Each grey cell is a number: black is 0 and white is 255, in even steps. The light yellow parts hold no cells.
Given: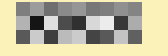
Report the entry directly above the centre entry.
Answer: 150
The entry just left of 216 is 48
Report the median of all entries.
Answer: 132
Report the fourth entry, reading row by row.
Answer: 138
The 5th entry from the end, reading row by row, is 203
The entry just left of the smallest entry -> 179
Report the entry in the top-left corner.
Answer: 126
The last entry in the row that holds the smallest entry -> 172

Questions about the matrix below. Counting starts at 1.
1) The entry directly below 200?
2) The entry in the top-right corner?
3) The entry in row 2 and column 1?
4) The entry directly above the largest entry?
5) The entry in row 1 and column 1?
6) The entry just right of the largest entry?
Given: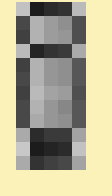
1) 170
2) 186
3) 72
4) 170
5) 194
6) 28

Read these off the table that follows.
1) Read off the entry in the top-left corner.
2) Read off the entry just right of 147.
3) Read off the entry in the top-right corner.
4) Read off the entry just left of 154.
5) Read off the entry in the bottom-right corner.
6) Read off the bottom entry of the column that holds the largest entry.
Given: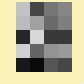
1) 194
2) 154
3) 134
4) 147
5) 70
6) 10

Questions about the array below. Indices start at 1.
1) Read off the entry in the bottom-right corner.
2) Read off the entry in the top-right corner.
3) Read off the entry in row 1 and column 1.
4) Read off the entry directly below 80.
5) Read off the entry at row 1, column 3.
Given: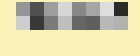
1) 178
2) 42
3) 150
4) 56
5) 157

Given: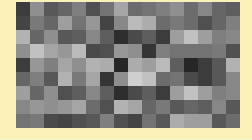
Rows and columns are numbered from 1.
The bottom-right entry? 108
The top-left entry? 60
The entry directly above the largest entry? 172
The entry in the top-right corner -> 94
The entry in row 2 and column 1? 68
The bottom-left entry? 115
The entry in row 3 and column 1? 178
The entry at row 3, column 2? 102
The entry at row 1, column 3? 88
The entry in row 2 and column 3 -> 102
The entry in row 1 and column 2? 143
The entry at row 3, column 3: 143
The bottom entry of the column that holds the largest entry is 68
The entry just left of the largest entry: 143
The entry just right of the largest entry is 193

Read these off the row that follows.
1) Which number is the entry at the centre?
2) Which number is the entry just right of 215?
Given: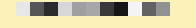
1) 167
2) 159

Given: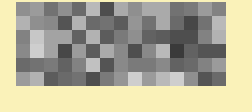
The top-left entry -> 143
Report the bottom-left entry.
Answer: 155
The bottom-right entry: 106
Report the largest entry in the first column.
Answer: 178
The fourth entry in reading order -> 143
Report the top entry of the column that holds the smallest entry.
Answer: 114
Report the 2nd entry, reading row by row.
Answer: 155
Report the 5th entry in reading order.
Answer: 106
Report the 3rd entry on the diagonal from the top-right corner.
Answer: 78
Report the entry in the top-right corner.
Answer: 130
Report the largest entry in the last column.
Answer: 185
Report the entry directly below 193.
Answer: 78
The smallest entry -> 58
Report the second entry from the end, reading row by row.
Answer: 84
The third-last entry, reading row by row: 143
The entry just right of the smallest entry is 98
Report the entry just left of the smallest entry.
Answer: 185
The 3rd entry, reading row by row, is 114
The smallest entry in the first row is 78
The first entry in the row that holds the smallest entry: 137
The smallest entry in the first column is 106
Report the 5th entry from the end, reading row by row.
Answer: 185
